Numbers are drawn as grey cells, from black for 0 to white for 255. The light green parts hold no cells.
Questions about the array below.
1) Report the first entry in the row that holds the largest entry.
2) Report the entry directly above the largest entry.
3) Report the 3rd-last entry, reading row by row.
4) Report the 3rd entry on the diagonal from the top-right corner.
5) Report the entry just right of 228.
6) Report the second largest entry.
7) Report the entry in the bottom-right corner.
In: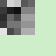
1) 228
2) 57
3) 103
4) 73
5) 73
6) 213
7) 174

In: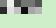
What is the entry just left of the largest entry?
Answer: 129
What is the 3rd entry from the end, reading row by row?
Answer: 14
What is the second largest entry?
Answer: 225
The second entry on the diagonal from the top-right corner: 167

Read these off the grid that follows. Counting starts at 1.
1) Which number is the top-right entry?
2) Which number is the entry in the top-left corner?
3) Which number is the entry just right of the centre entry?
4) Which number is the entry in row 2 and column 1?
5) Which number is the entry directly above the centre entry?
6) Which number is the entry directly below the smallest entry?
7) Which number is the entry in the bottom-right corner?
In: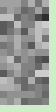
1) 174
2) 161
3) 161
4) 130
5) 130
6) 205
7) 130

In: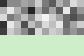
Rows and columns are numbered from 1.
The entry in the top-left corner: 50
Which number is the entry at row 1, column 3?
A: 138
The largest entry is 244
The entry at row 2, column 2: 232
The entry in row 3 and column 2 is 123
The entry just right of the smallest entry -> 164
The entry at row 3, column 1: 218
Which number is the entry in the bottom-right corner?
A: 123
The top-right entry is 191
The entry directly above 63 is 50
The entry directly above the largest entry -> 107
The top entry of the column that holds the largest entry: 123
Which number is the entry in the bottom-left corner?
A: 63
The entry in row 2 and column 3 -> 177

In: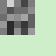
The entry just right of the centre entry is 165
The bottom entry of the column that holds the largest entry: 43
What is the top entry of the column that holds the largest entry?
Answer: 210
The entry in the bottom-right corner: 153
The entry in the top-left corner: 125
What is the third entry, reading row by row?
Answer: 125
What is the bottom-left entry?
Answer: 125

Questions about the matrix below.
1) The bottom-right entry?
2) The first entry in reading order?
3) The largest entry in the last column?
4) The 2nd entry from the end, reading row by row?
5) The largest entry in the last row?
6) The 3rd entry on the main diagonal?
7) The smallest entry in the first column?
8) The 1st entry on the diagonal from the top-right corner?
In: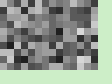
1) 118
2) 188
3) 201
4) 144
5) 201
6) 157
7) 62
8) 62

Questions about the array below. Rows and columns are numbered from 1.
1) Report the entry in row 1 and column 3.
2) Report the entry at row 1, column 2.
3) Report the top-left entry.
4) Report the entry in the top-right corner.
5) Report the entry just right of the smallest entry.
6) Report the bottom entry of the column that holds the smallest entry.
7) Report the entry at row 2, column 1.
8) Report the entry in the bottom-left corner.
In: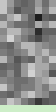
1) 110
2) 153
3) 197
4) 153
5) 98
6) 57
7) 197
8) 137

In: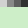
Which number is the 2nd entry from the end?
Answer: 93
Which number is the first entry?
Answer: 209

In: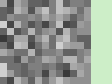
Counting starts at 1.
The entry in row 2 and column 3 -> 180
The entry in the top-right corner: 113
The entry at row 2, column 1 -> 98
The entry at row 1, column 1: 168
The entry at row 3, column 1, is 98
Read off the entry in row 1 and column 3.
168
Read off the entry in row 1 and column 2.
71
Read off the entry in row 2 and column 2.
85
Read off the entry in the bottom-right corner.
143
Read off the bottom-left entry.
113

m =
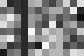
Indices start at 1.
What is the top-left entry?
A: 210
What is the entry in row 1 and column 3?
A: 54
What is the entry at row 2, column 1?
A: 100
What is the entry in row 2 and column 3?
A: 54
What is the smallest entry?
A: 15
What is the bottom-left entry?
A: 27
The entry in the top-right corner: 222
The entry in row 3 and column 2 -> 235
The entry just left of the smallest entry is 84
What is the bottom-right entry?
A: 210
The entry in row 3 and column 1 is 183
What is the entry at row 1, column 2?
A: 41
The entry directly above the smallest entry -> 41
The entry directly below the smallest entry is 84

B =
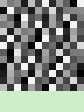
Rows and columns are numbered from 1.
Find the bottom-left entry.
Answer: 190
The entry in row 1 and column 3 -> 137
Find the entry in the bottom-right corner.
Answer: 161
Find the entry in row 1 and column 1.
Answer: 175
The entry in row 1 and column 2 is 123
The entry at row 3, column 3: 2
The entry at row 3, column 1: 161
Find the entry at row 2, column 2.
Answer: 244
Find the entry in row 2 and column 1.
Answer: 15

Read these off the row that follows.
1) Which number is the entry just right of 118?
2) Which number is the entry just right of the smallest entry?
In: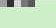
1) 90
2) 214

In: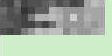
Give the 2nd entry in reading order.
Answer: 68
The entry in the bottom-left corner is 80
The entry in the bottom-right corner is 178
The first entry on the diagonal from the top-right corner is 178
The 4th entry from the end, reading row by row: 150
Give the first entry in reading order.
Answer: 80
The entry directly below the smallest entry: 68
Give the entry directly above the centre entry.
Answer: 178
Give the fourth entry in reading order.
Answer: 68
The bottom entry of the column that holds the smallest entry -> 121
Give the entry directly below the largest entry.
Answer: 150
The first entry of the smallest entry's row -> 109
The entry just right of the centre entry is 178
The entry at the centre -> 190
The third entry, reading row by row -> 109
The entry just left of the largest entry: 150
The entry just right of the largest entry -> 150
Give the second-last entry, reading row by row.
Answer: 166
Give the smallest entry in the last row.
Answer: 68

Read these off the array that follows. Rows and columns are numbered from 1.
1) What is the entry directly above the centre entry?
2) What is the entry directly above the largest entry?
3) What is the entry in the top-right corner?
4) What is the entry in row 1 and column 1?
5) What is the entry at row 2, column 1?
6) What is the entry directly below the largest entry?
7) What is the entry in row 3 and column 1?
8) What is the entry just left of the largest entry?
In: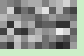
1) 96
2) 50
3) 156
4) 143
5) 143
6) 111
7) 185
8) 156
